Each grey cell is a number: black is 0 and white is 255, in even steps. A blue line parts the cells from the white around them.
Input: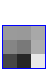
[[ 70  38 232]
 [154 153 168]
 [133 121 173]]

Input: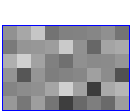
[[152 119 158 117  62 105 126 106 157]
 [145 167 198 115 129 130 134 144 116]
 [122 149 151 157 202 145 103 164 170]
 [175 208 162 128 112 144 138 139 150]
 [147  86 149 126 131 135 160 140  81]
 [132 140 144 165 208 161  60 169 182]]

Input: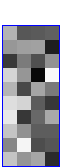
[[196 149 166  43]
 [179  87  90  96]
 [151 159 161  31]
 [ 57 123  80 147]
 [213 150   8 250]
 [180  72 165 122]
 [222 212  92  56]
 [232  55 104 169]
 [196 145  93  93]
 [134 245  77  86]]

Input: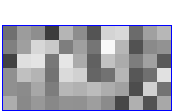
[[173 137 152 136 146 145 158 139  71 176  83 168]
 [112 156 142  60 181 141  84 212 217 107 160 183]
 [128 159 215 201 126 159 117 248 182  82 138 146]
 [ 66 223 228 120 230 171  97 194 171 125 161  89]
 [144 192 180 115 218 209 101 114 182  87 112 225]
 [144 139 167 125 183 177 188 173 161  77 210 115]]

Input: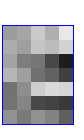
[[145 122 145 130  95]
 [156 165 202 175 232]
 [172 159 197 187 210]
 [163 125 118  72  29]
 [182 159 112  98  64]
 [114 141 206 217 213]
 [115 133  72  67  57]]

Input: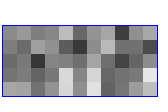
[[166 163 114 148 214 142 225  99 117 156 190]
 [139 153 127 135 189 104 148 166  62 144 168]
 [126 107 159 144  92  57 141 185 113 113  75]
 [107 121  54 133 128 111 164 110  68 101 141]
 [116 124 100 120 217 134 213 103 114 121 231]]
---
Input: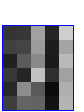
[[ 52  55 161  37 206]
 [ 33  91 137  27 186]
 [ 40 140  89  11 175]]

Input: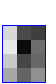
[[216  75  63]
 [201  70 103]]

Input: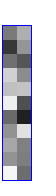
[[122 174]
 [112  86]
 [192 195]
 [106  32]
 [167 128]
 [246 109]]

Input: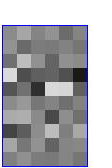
[[139 166 132 146 108 132]
 [112 189 145 100 144 139]
 [ 85 113  47 216 213  96]
 [170 174 138  73 142 112]
 [165 119 146  99 133 136]]

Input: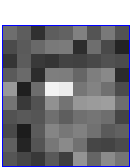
[[110  93  48  93  98 129  84 121  83]
 [ 53  92  57  52  67  65  72  81  76]
 [153  31 109 243 236 118 131 112  76]
 [ 82  89  85 111  94 112 117 110  69]
 [ 96  36  84 119 138 113  70  67  76]]

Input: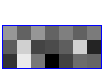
[[151  98 150  99 127  97 123]
 [ 51 234 119   0  66 108 102]]

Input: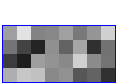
[[159 226 131 135 160 121 149 208]
 [ 60  30 158 147 137 208 139 115]]

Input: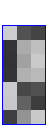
[[205  82  68]
 [ 50 161 202]
 [203  72  80]
 [ 63 147 201]]

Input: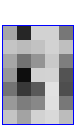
[[166  38 210 210 119]
 [166 114 148 201 126]
 [115  56  89 226  78]
 [196 163 210 217 188]]
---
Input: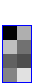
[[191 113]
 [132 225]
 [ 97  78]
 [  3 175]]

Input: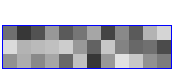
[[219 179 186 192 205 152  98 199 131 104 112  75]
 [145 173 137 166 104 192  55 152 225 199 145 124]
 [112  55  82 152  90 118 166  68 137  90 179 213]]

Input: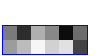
[[156 187 246 209 225  67]
 [123  45 175 136  12 108]]

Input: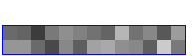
[[150 150 106  73 136  94 162 169 143 136  94 203 121]
 [106 100  60 121 143 129 114 100 182 114 136  88 156]]

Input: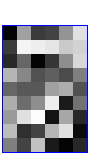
[[188  47  67 181 224  11]
 [181 135  81  95  75 127]
 [173 108 142 238  26 114]
 [154 224 252  19 167  40]
 [127  67 194  26   4  40]
 [102  88  88 161 173  81]
 [ 59 244 238 230 202 210]
 [ 40 102   4  53 142 216]
 [  4 161  59  67 148 224]]

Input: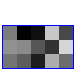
[[145 138  86  50 213]
 [124   2  15 199  72]
 [116  93  29 173 108]]

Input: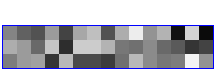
[[173 155 105 197  45 204 204 179 119 112 139 105  90  53  67]
 [132  97  82 155  67 167 191  82 173 237 147 179  17 211  11]
 [125 155 161  53 185  74  74  60 112 185 139 119 125 244 147]]

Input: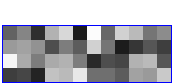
[[246 170 125 170 178 125  41  78  70 178 186  86]
 [154 162 146  78 125  92 209 117  28  54  86  62]
 [ 98 133  47 178 216  28 252 104 209 186 117 140]
 [ 62  70  35 194 186 232 111 111  92 162 154 201]]
